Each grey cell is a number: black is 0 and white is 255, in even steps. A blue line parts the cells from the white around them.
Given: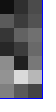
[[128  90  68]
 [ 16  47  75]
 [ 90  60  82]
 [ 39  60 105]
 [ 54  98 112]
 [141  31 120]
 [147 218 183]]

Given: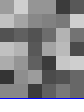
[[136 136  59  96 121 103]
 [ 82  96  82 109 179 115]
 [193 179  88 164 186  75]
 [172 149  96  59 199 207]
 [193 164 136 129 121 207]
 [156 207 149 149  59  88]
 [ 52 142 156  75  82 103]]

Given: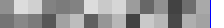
[[116 136 123  87 162 189  95 150 183  66 201 183  72 175 162]
 [144 220 208 130 123 130 220 201 214 156 103 144  66 110 169]]

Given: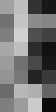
[[147 120  36  57]
 [167 190  43  17]
 [161 190  50  23]
 [155 113  73  23]
 [127 209  79  65]
 [113 197 140 133]
 [107 183 175 100]
 [127 155 203  10]]

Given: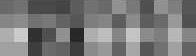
[[174 202  48  80 145  40 174 189 133 196 139 126 182 133]
 [160 160  61 106  99  61 139 152  99 167  86 114 160  99]
 [106 114  74  74  68  93 114 106 145 120  80 145 126  86]
 [133 139 114 120  99  86 126 133  93 139  93 106 152  80]]

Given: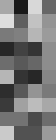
[[182  52  39 134]
 [ 39  66  52 141]
 [115 115  74 109]
 [202  82  82 155]
 [109  89 103 141]
 [ 45  89 148 122]
 [122 128 182 155]
 [ 58 161 188 168]
 [222  95 194 148]
 [168  25 216 103]]

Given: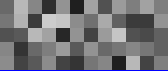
[[118 178  59 204 197 140 112 170  97  59  59 147]
 [140  67  89 140  67  52 118 134  31 184  67 126]
 [134  52 105 126 155  89 147 105 118 134 118  97]
 [105 184 134  46 147  31 162  81 155 126 162 126]
 [ 81  89 184 162  39 147  67 155 197  81  74  97]]
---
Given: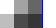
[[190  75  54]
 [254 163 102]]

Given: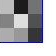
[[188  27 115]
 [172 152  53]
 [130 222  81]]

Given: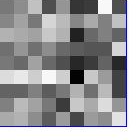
[[ 99  99 128  92 120 178 112 186  65]
 [120 105 162 105  79  39  59  99  39]
 [120 141 193  79 149  53  59 248  79]
 [112 149 112 141 105  92  85  85 213]
 [134 162 120 213 186 134 170 128 193]
 [178 170 162 200 178  33 105 128  99]
 [170 178 141  92 155  71 155 141 226]
 [128 186 162 120  59 200 170 220 149]
 [220 232 206 248 206   3 200 155  65]]

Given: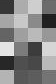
[[ 39  79  72 186]
 [180  87  93 116]
 [228 124  60 214]
 [100 159 186 152]
 [ 54 172 206 108]
 [166 200 138  32]]

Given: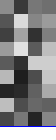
[[184  30  77 198]
 [ 36  42  97 170]
 [ 91  49 206 206]
 [140  57 119 111]
 [190  77 104  97]
 [ 71 119  36 134]
 [ 64 163  49 127]
 [ 85 218 134 155]
 [155 225  91 190]]

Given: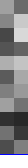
[[ 48  40]
 [114  56]
 [ 84  99]
 [160 106]
 [160 114]
 [ 77 127]
 [127 153]
 [ 91 168]
 [175 195]
 [134 201]
 [ 71 216]]

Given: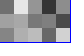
[[161 168 120 127  74]
 [133 175 188 104 210]
 [112 230 149  53 141]]
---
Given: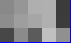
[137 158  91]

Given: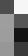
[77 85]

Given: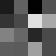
[27 73 38 75]

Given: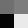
[111 234]

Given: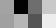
[163 182]

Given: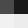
[ 74 236]

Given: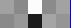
[161 152]
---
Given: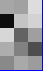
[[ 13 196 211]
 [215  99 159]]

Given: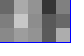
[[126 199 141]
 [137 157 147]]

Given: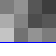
[[172 131  76]
 [196 114 147]]

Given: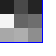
[[244 101 110]
 [168 174 142]]

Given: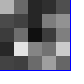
[[ 74  65  38]
 [ 60 110  16]]

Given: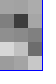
[[127  61 166]
 [143 138 128]]
